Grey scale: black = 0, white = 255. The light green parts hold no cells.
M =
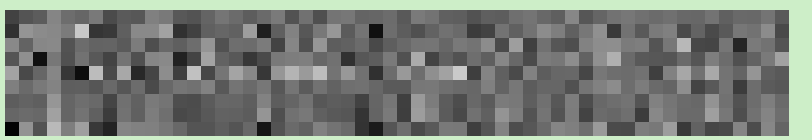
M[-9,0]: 66
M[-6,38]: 123
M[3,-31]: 87
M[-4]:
[127, 106, 121, 131, 94, 95, 86, 105, 86, 108, 74, 104, 117, 113, 130, 88, 116, 106, 119, 87, 117, 91, 114, 98, 111, 113, 103, 90, 90, 119, 120, 111, 106, 103, 128, 99, 119, 92, 102, 102, 81, 116, 129, 140, 109, 124, 106, 100, 142, 68, 89, 116, 60, 109, 91, 87]
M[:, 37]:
[116, 114, 64, 75, 130, 92, 94, 83, 87]
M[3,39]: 119
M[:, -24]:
[94, 106, 121, 82, 202, 106, 77, 73, 120]
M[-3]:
[93, 99, 95, 150, 101, 110, 105, 69, 112, 97, 122, 116, 78, 76, 91, 103, 102, 94, 130, 93, 101, 114, 87, 93, 90, 66, 101, 118, 63, 154, 124, 92, 77, 104, 91, 123, 120, 94, 112, 87, 125, 77, 104, 110, 115, 84, 129, 117, 107, 104, 147, 113, 82, 109, 126, 106]
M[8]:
[3, 147, 82, 185, 126, 159, 56, 35, 133, 129, 128, 119, 104, 84, 84, 94, 84, 104, 21, 83, 106, 97, 129, 115, 106, 51, 27, 85, 110, 74, 89, 121, 120, 62, 85, 131, 77, 87, 106, 133, 127, 110, 154, 75, 74, 125, 120, 157, 57, 98, 70, 74, 133, 76, 135, 100]
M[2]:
[137, 99, 135, 137, 83, 108, 99, 100, 90, 124, 78, 104, 95, 109, 149, 81, 110, 108, 123, 67, 134, 80, 150, 93, 97, 107, 73, 94, 105, 116, 117, 103, 121, 115, 140, 74, 158, 64, 113, 86, 78, 130, 141, 142, 123, 126, 84, 119, 184, 71, 69, 118, 37, 122, 114, 84]
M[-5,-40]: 164
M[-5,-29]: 108
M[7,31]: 91
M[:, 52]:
[105, 119, 37, 80, 100, 60, 82, 78, 133]
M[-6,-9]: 85
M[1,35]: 115
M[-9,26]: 102
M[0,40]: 135
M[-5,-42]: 71
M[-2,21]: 120
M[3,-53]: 119
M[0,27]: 108
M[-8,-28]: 93
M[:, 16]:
[107, 97, 110, 88, 164, 116, 102, 97, 84]
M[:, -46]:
[128, 137, 78, 134, 69, 74, 122, 125, 128]
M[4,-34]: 189

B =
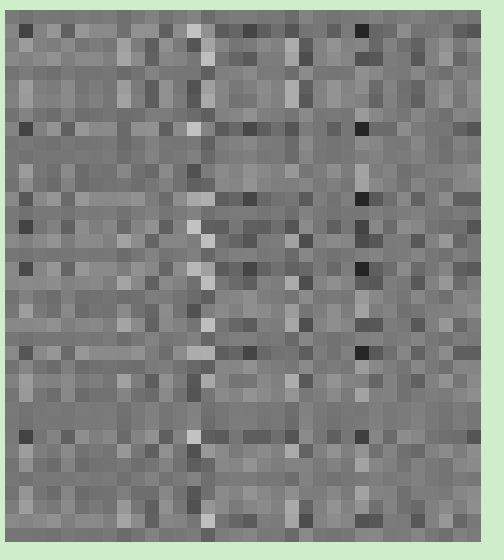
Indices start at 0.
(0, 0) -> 121
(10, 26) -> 130
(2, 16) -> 117
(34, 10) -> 110
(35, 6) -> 121
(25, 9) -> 110
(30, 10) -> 145
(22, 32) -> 104
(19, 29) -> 88
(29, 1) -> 114
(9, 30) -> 119
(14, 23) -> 115
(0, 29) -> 128
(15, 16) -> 119
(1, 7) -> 138
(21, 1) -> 157
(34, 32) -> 134
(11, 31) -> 128
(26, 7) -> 118
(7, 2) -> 115
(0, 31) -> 116
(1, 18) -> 94
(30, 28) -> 141
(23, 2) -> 118
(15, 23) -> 95
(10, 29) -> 130
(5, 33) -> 140
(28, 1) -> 115
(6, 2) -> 130
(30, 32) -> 110
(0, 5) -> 122
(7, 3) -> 109
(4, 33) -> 124
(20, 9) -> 112
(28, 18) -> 119
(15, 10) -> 145

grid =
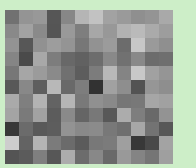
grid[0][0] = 113
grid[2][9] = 199
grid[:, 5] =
[181, 126, 119, 97, 93, 125, 121, 101, 137, 91, 108]
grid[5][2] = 94
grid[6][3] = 99
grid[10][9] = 132
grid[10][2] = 127
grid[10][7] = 105
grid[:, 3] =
[86, 85, 157, 125, 138, 184, 99, 92, 93, 123, 87]
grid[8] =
[56, 107, 89, 93, 147, 137, 139, 120, 111, 167, 115, 87]
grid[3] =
[133, 74, 168, 125, 104, 97, 109, 137, 113, 137, 108, 111]
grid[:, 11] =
[169, 157, 143, 111, 149, 142, 161, 147, 87, 163, 159]
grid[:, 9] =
[143, 186, 199, 137, 200, 83, 120, 126, 167, 56, 132]
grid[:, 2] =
[152, 138, 145, 168, 155, 94, 179, 162, 89, 180, 127]
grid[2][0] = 147
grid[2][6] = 146
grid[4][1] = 166
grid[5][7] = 161
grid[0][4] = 135
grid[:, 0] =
[113, 137, 147, 133, 119, 88, 170, 164, 56, 205, 84]
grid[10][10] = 117
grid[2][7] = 155
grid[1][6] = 167
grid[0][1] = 148
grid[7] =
[164, 122, 162, 92, 138, 101, 120, 88, 172, 126, 105, 147]

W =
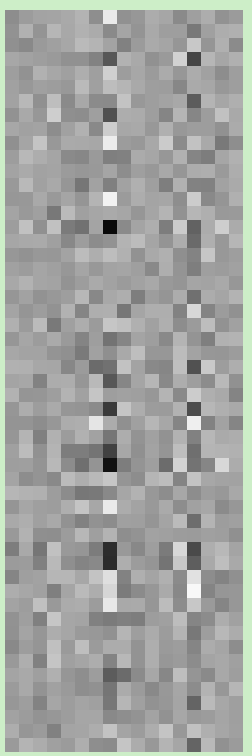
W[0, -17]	141
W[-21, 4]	140
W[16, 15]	152
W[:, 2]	[163, 148, 154, 158, 177, 160, 144, 151, 163, 196, 173, 162, 161, 169, 160, 144, 170, 152, 165, 165, 146, 157, 187, 156, 163, 167, 130, 150, 157, 141, 128, 145, 148, 148, 176, 159, 160, 143, 118, 128, 162, 161, 192, 128, 150, 149, 129, 159, 147, 131, 147, 155, 172]
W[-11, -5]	140
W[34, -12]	119
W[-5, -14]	161
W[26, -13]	173
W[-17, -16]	174
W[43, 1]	159
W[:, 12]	[138, 158, 150, 210, 151, 135, 168, 181, 152, 139, 177, 150, 177, 142, 146, 203, 173, 143, 148, 149, 172, 130, 141, 180, 188, 191, 173, 137, 178, 133, 178, 190, 211, 132, 167, 141, 187, 156, 216, 200, 139, 136, 140, 189, 180, 157, 155, 190, 166, 165, 167, 152, 166]
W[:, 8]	[145, 165, 129, 178, 157, 181, 195, 173, 167, 156, 129, 141, 162, 155, 166, 138, 179, 177, 165, 155, 174, 119, 192, 133, 169, 194, 134, 161, 197, 144, 173, 167, 125, 149, 166, 172, 160, 142, 153, 174, 130, 123, 169, 128, 181, 172, 184, 107, 171, 182, 142, 164, 197]
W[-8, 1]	157
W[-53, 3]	164
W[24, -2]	150
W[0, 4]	169
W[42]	[163, 157, 192, 153, 171, 173, 156, 232, 169, 170, 150, 188, 140, 199, 154, 133, 151]
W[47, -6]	135
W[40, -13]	182
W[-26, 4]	179
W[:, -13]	[169, 168, 167, 145, 160, 152, 138, 143, 161, 170, 138, 155, 150, 165, 186, 123, 136, 163, 151, 147, 158, 178, 160, 154, 144, 135, 173, 179, 150, 172, 156, 125, 140, 187, 140, 174, 146, 156, 153, 143, 182, 165, 171, 166, 166, 154, 160, 150, 154, 157, 157, 164, 155]
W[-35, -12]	165
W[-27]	[164, 167, 130, 172, 173, 150, 185, 87, 134, 165, 182, 137, 173, 158, 140, 185, 145]
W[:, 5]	[179, 177, 186, 145, 174, 186, 168, 141, 177, 169, 135, 151, 118, 149, 160, 113, 157, 188, 165, 157, 183, 133, 173, 132, 122, 155, 150, 161, 148, 174, 177, 125, 111, 174, 119, 196, 129, 183, 150, 132, 167, 186, 173, 164, 154, 190, 165, 142, 142, 164, 166, 165, 174]
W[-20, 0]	164
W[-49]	[158, 146, 177, 167, 160, 174, 159, 208, 157, 167, 155, 171, 151, 172, 161, 141, 158]
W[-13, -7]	164
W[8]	[167, 161, 163, 141, 161, 177, 137, 205, 167, 169, 152, 176, 152, 157, 157, 145, 171]
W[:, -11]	[142, 171, 180, 130, 159, 160, 139, 159, 137, 167, 154, 153, 162, 180, 166, 164, 140, 174, 152, 170, 136, 174, 155, 158, 161, 107, 185, 197, 139, 229, 162, 116, 148, 185, 121, 167, 146, 159, 124, 137, 195, 173, 156, 129, 152, 155, 173, 157, 145, 160, 166, 173, 142]
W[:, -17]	[141, 146, 144, 167, 158, 161, 162, 146, 167, 144, 157, 163, 153, 151, 164, 157, 166, 151, 161, 168, 150, 164, 176, 150, 167, 177, 164, 178, 150, 148, 150, 160, 158, 164, 182, 149, 169, 153, 125, 155, 133, 173, 163, 146, 145, 137, 153, 164, 155, 151, 162, 173, 154]
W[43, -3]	140
